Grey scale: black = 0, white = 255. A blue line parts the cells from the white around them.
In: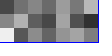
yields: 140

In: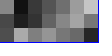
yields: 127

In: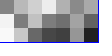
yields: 104

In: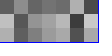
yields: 127

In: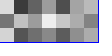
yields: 111

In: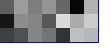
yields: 133
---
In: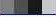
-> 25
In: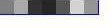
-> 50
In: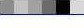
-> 160
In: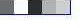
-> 45
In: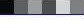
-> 156
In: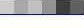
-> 191
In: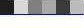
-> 127
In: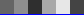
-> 47
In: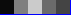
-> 203
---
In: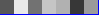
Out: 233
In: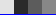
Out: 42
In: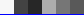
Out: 67
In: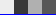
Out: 56
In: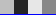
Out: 37
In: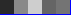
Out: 137
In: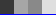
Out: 166
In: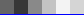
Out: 55
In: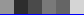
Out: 45
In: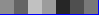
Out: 100
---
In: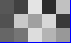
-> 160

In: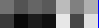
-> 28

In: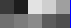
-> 138

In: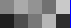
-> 120

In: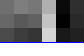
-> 97

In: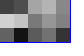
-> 121

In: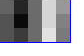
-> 107
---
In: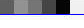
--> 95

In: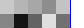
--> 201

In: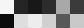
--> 245

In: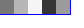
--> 119

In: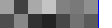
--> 162

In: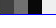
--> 64
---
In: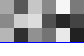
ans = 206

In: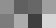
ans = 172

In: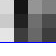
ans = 34

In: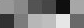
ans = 124

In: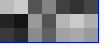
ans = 20

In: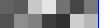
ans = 142

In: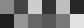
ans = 150

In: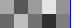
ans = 191
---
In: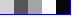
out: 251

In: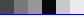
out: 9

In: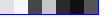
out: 198

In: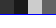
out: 99

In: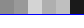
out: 175

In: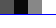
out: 254

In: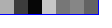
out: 199

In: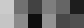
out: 126
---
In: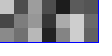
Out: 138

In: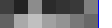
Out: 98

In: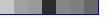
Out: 199

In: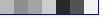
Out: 185

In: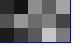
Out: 27

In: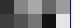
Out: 62

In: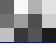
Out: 192

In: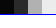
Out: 7

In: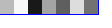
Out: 187
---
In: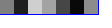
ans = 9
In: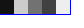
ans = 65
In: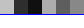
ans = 94
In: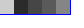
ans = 90
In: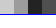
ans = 35
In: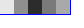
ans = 122
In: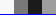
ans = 27
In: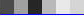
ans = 233
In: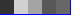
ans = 88
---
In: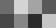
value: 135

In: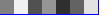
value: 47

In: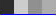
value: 204

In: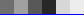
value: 39

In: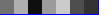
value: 203

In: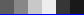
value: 237

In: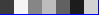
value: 97

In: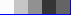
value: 145
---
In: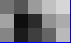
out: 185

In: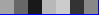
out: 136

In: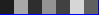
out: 96

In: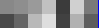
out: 94

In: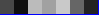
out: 35

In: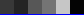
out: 4

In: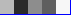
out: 247

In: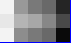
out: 10
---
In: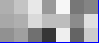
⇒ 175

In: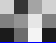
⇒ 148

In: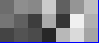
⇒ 96

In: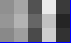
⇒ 179

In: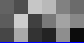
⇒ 205

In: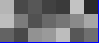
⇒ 124

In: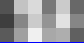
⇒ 134

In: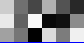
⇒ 97
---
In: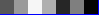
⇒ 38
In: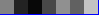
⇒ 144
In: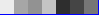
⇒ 46
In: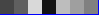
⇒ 189
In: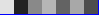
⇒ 99
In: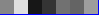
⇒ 113
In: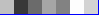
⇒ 130
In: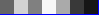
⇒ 170
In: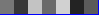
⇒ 209
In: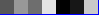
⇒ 1
